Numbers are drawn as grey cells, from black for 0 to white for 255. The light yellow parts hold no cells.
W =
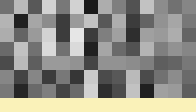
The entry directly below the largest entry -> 218
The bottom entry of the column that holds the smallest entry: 210
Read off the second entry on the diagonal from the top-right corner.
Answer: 166
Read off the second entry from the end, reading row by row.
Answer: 154
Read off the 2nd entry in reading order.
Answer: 186
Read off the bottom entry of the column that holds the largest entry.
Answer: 106
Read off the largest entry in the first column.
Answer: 180
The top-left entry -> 113
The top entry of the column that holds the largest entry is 210
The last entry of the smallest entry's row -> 134
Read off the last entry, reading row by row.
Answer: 94
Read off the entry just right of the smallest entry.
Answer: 173
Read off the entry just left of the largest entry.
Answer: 60
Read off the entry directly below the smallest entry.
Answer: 194
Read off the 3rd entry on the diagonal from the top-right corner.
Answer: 154
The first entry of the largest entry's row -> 173
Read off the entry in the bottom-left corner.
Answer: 120
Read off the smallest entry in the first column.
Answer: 75
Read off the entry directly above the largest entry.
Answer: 154
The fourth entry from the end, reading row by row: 32
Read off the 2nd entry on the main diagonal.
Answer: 32

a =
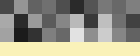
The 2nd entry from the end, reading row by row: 134
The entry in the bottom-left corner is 162
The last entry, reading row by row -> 98
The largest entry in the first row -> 149
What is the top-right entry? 127
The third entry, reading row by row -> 98
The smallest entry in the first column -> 72
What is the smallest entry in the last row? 27

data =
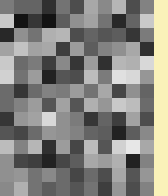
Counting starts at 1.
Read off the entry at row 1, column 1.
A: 123
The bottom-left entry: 137
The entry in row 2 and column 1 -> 201
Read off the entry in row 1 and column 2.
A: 100
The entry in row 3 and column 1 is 40
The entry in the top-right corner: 130
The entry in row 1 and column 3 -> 100
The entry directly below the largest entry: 34
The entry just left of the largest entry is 209
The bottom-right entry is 130
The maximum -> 231
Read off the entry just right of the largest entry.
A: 168
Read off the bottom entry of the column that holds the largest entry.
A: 77
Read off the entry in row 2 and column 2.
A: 19

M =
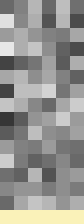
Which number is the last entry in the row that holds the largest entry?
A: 75
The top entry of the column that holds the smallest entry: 105
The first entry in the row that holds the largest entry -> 231
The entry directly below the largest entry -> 67
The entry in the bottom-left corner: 105
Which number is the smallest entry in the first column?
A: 54
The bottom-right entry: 174
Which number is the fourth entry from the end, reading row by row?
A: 196
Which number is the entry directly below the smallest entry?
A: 91
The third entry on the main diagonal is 148
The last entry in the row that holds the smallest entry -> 155
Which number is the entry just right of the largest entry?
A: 174
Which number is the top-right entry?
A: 111
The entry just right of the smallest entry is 91
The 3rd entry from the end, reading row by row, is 182
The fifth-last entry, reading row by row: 167
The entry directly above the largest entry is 155
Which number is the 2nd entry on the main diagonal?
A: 135

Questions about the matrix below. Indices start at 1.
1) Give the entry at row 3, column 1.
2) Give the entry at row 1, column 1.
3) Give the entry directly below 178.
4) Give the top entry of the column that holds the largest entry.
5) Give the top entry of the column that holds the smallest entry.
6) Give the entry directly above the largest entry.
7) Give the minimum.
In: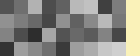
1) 131
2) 83
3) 105
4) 125
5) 178
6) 71
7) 45
